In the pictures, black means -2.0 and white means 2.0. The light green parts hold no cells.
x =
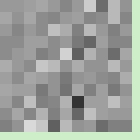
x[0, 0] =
0.4
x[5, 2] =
0.2
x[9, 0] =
0.2
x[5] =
[0.7, 0.4, 0.2, 1.1, 0.9, 0.3, 0.7, 0.3, 0.3, 0.9, 0.4]
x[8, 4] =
0.1
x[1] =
[0.6, 0.3, 0.6, 0.2, 0.1, 0.4, 0.5, 0.1, 0.2, 0.9, 0.1]
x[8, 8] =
0.5
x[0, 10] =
0.3
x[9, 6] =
-0.4
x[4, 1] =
0.4
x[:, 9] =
[0.9, 0.9, 0.0, 0.1, -0.3, 0.9, 0.1, -0.1, 1.0, 0.4, 0.0]
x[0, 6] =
0.4
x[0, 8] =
-0.3
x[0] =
[0.4, 0.4, 0.5, 0.6, 0.4, 0.1, 0.4, 1.2, -0.3, 0.9, 0.3]
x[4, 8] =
0.3
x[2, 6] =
0.0
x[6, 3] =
0.5
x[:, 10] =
[0.3, 0.1, 0.4, 0.1, 0.6, 0.4, 0.7, 0.3, 0.5, 0.4, 0.0]
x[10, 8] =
-0.3
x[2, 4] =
1.0
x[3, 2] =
0.5
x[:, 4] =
[0.4, 0.1, 1.0, 0.2, 0.2, 0.9, 0.3, 0.3, 0.1, 0.0, -0.5]
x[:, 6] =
[0.4, 0.5, 0.0, -0.1, -0.5, 0.7, 0.3, 0.6, -1.2, -0.4, 0.3]
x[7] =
[0.6, 0.5, 0.5, -0.1, 0.3, -0.2, 0.6, 0.0, 0.5, -0.1, 0.3]
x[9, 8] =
0.5
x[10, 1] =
0.3

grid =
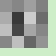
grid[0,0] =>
0.3
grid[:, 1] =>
[0.1, -1.1, -0.9, 1.0]
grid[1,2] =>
1.2
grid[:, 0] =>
[0.3, 0.7, 1.0, 0.1]

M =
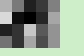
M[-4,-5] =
0.8
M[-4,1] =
-0.1
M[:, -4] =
[-0.1, -1.8, -1.2, -1.2]
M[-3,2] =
-2.0
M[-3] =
[1.4, -1.8, -2.0, -1.4, 0.6]
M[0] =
[0.8, -0.1, -1.5, -1.1, 0.0]

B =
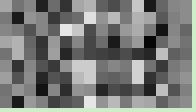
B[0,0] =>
0.6
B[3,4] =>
0.4
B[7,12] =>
-1.5
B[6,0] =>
0.5
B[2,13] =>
-1.7
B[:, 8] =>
[-0.5, 0.3, 0.1, -0.3, -1.0, -0.2, -0.4, -1.4, 0.3]
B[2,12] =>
-0.1
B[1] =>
[-0.1, -1.6, 0.3, 0.1, -1.1, -0.5, -0.3, 1.5, 0.3, 0.9, -0.1, 0.8, 0.6, -0.6, 0.0, 0.2]
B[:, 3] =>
[-1.5, 0.1, 0.1, -1.2, -1.1, -0.7, -1.4, -1.7, 0.0]
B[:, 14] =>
[0.1, 0.0, 0.1, 0.2, -0.5, -0.1, 0.0, -0.7, 0.0]
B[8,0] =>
-0.1
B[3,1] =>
0.8
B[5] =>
[0.2, -1.2, 0.1, -0.7, -1.1, 0.3, 1.2, 1.2, -0.2, 0.1, -0.1, 1.3, -0.2, -1.1, -0.1, 0.1]
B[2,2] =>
-0.7
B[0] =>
[0.6, -0.2, 0.1, -1.5, -0.3, -1.2, 0.6, 0.8, -0.5, -0.8, -0.3, 1.1, -1.6, -0.4, 0.1, 0.2]
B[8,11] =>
0.7
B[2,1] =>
-0.1
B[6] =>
[0.5, -0.7, 0.2, -1.4, -0.7, -0.9, 0.9, 1.2, -0.4, -0.5, -0.3, 1.3, -1.2, -0.6, 0.0, 0.3]
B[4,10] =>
-0.8
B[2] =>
[0.1, -0.1, -0.7, 0.1, -0.5, 1.6, 1.1, -0.8, 0.1, -0.6, 0.4, 0.7, -0.1, -1.7, 0.1, -0.4]
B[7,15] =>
0.0
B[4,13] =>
1.0
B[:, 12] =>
[-1.6, 0.6, -0.1, -1.9, -1.4, -0.2, -1.2, -1.5, 0.6]
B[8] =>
[-0.1, -1.6, 0.4, 0.0, -1.0, -0.7, -0.5, 1.6, 0.3, 0.9, -0.1, 0.7, 0.6, -0.5, 0.0, 0.2]
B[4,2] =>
-0.3

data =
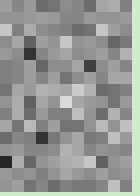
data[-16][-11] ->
0.5
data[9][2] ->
-0.3
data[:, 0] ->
[0.5, 0.3, 1.1, 0.2, 0.4, 0.0, 0.0, -0.2, 0.3, 0.0, 0.6, -0.3, 0.3, -1.4, 0.4, 0.3]
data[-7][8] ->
-0.3
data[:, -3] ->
[0.6, 0.3, 1.1, 0.2, 0.5, 0.2, 0.1, -0.3, 0.3, -0.3, 0.9, 0.0, 0.3, -0.5, 0.5, 0.1]
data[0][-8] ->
-0.3
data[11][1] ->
0.1
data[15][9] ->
1.0
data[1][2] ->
0.4
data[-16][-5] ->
0.1
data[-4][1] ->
0.4
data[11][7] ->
-0.1
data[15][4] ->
-0.3
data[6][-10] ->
0.1
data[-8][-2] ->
-0.2
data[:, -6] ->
[0.2, 0.1, 0.0, 1.1, 0.6, 0.2, -0.2, 0.6, 1.4, 0.0, -0.2, 0.3, 0.8, 0.7, 0.6, 0.0]
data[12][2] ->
0.1
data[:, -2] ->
[0.7, 0.3, 0.5, -0.4, 0.1, 0.5, 0.6, -0.2, -0.2, 0.8, 0.3, 1.0, 0.2, 0.3, 0.2, 1.0]
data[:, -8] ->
[-0.3, 0.5, 0.2, 0.5, 0.1, -0.4, 0.1, 0.8, 0.6, 0.4, 0.0, -1.2, 0.1, 0.3, 0.0, 0.1]
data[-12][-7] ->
0.4
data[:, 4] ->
[-0.2, 0.4, 0.1, 0.3, 0.4, 0.2, 0.5, 0.7, 0.3, 0.0, 0.5, -0.1, 0.2, 0.5, 0.3, -0.3]
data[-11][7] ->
-1.0
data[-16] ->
[0.5, 0.1, 0.4, -0.3, -0.2, 0.2, 0.1, -0.3, 0.6, 0.7, 0.0]
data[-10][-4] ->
0.5
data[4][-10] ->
0.2
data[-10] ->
[0.0, 0.1, 0.5, 0.1, 0.5, -0.2, 0.2, 0.5, 0.1, 0.6, 0.6]
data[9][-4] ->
0.3
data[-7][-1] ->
0.1
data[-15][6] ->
0.1

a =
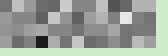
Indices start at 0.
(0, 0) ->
-0.2
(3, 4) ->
0.7
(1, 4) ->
1.1
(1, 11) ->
0.0
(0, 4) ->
-0.4
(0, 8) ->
1.0
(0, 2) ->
0.4
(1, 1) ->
0.1
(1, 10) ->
1.6
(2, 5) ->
0.1
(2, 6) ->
-0.2
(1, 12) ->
-0.2
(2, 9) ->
0.6
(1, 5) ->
0.3
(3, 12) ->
0.5
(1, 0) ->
0.4

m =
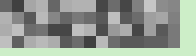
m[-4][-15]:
-0.4
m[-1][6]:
-0.3
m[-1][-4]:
-0.6
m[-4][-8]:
0.8
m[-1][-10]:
-0.6
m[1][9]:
1.0
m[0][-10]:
0.7
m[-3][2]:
-0.6
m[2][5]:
-0.9
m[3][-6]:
-0.3
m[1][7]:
-0.3
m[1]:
[0.8, 0.1, -0.6, 0.9, 0.1, -0.4, -0.1, -0.3, -0.6, 1.0, -0.6, -0.3, 0.5, 0.6, 0.0]
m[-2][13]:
-0.6
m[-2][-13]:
-0.3
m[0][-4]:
0.0
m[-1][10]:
-0.6
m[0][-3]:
1.1
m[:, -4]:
[0.0, -0.3, -0.9, -0.6]

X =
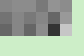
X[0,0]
0.1
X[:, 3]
[-0.1, 0.1, 0.2]
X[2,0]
-0.4
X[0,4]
0.3
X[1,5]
0.4
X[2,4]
-1.2
